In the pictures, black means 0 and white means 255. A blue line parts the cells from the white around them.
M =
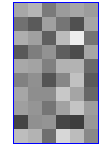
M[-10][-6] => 167
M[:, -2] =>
[166, 80, 237, 76, 179, 193, 165, 196, 61, 188]
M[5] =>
[129, 144, 84, 135, 193, 90]
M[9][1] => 179
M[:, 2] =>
[122, 160, 95, 146, 128, 84, 142, 117, 148, 111]
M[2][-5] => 160
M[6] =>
[166, 142, 142, 200, 165, 103]
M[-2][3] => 69
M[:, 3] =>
[155, 117, 188, 94, 178, 135, 200, 162, 69, 215]
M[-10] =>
[167, 181, 122, 155, 166, 156]
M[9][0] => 189
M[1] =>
[113, 90, 160, 117, 80, 166]
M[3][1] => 126

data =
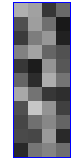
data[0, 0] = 175
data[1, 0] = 80
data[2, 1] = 125
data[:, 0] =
[175, 80, 59, 129, 55, 101, 168, 80, 70, 74, 41]
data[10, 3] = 110
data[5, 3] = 116
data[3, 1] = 163
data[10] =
[41, 118, 132, 110]
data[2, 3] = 33
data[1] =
[80, 158, 111, 25]
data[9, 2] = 154
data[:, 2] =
[54, 111, 151, 101, 148, 173, 55, 147, 135, 154, 132]

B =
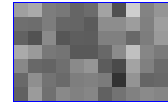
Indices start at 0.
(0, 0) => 159
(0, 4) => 101
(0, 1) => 170
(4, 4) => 138
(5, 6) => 123
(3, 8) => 192
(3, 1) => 154
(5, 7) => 50
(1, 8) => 157
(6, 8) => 129
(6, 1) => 155
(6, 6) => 97
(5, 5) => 129
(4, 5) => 149
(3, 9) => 134
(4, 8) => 163
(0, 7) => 80
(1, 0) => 111
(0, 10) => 149
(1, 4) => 101
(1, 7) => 141
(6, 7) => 115
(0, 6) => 163

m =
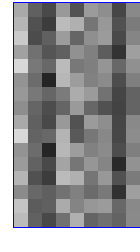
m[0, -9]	169
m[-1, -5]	176
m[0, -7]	73
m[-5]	[155, 98, 73, 164, 118, 150, 133, 42, 146]
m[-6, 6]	139
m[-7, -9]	216
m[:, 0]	[169, 181, 202, 161, 216, 147, 152, 142, 169, 216, 147, 155, 181, 139, 196, 187]
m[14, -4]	151
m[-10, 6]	114
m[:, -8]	[96, 81, 76, 113, 120, 108, 120, 101, 96, 99, 108, 98, 81, 104, 92, 97]
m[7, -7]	77
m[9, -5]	89
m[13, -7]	95
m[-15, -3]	152
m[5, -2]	77
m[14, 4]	132
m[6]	[152, 120, 102, 123, 172, 155, 114, 69, 99]
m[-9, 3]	101
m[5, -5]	157
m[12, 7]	81
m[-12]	[216, 120, 104, 187, 120, 127, 149, 104, 144]
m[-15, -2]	81
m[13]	[139, 104, 95, 114, 128, 107, 121, 49, 159]
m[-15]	[181, 81, 60, 187, 176, 117, 152, 81, 123]
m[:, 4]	[82, 176, 101, 145, 120, 157, 172, 154, 82, 89, 157, 118, 176, 128, 132, 176]
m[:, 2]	[73, 60, 96, 85, 104, 37, 102, 77, 73, 104, 37, 73, 60, 95, 96, 72]
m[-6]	[147, 108, 37, 183, 157, 129, 139, 77, 127]
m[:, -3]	[142, 152, 155, 93, 149, 139, 114, 81, 142, 136, 139, 133, 152, 121, 155, 112]
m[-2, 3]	171
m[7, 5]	103

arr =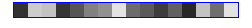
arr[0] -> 50
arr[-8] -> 108
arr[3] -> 53
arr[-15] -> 204
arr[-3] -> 195
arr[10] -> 61

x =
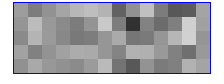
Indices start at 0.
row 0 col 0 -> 157
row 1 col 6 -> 201
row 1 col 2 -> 153
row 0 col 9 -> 192
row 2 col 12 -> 209
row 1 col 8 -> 49
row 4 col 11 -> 128
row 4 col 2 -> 152
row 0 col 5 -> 190
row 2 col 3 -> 136
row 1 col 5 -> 148
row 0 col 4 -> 183
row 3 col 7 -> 132
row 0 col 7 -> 98
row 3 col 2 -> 147
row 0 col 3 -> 165
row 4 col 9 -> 147
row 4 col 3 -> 145
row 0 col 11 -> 88
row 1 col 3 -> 138

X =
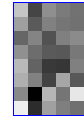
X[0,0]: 197
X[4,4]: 128
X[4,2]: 57
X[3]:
[144, 109, 90, 88, 120]
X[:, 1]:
[69, 90, 132, 109, 99, 129, 1, 44]
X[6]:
[137, 1, 182, 117, 231]
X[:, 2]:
[143, 129, 82, 90, 57, 67, 182, 160]
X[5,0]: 175
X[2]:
[102, 132, 82, 128, 139]

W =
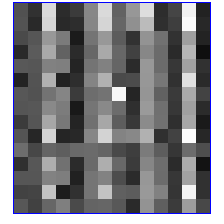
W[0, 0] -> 81
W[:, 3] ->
[44, 41, 123, 98, 127, 34, 133, 124, 120, 37, 94, 113, 126, 29, 127]
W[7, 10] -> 112
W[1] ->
[83, 41, 213, 41, 45, 134, 213, 102, 144, 187, 47, 62, 251, 40]
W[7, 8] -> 47
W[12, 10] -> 108
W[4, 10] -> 107
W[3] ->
[41, 91, 169, 98, 43, 103, 169, 103, 65, 135, 107, 42, 182, 15]
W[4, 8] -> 43
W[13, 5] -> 117
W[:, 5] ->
[135, 134, 116, 103, 116, 132, 109, 117, 112, 134, 107, 106, 117, 117, 100]
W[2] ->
[74, 86, 152, 123, 27, 116, 152, 92, 50, 147, 113, 50, 159, 35]
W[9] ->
[84, 38, 211, 37, 40, 134, 211, 131, 136, 177, 48, 66, 252, 39]
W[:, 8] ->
[151, 144, 50, 65, 43, 76, 37, 47, 56, 136, 62, 59, 43, 92, 42]
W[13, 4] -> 49
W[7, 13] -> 43
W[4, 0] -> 88
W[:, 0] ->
[81, 83, 74, 41, 88, 35, 87, 85, 59, 84, 109, 48, 86, 66, 87]
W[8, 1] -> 85
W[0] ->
[81, 49, 218, 44, 59, 135, 218, 98, 151, 221, 45, 69, 242, 34]
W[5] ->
[35, 83, 177, 34, 46, 132, 177, 74, 76, 151, 119, 49, 224, 42]
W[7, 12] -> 160
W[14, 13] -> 72
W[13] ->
[66, 68, 195, 29, 49, 117, 195, 96, 92, 153, 129, 53, 244, 49]
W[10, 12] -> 108

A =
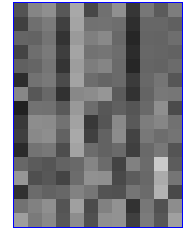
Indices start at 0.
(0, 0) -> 83
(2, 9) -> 101
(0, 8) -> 54
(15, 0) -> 158
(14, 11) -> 141
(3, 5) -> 114
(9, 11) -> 116
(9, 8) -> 67
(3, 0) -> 68
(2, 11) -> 110
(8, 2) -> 139
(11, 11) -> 92
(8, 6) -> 85
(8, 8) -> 89
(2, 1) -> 99
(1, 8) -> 46
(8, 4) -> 162
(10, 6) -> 98
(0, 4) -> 168
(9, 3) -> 98
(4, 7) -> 106
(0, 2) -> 143
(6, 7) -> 91
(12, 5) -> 145
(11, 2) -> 85
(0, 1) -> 133
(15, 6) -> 144
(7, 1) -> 114
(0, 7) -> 144
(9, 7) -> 140
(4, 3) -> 52
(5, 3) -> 75
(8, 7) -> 137
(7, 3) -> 89
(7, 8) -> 85
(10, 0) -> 42
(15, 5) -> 80
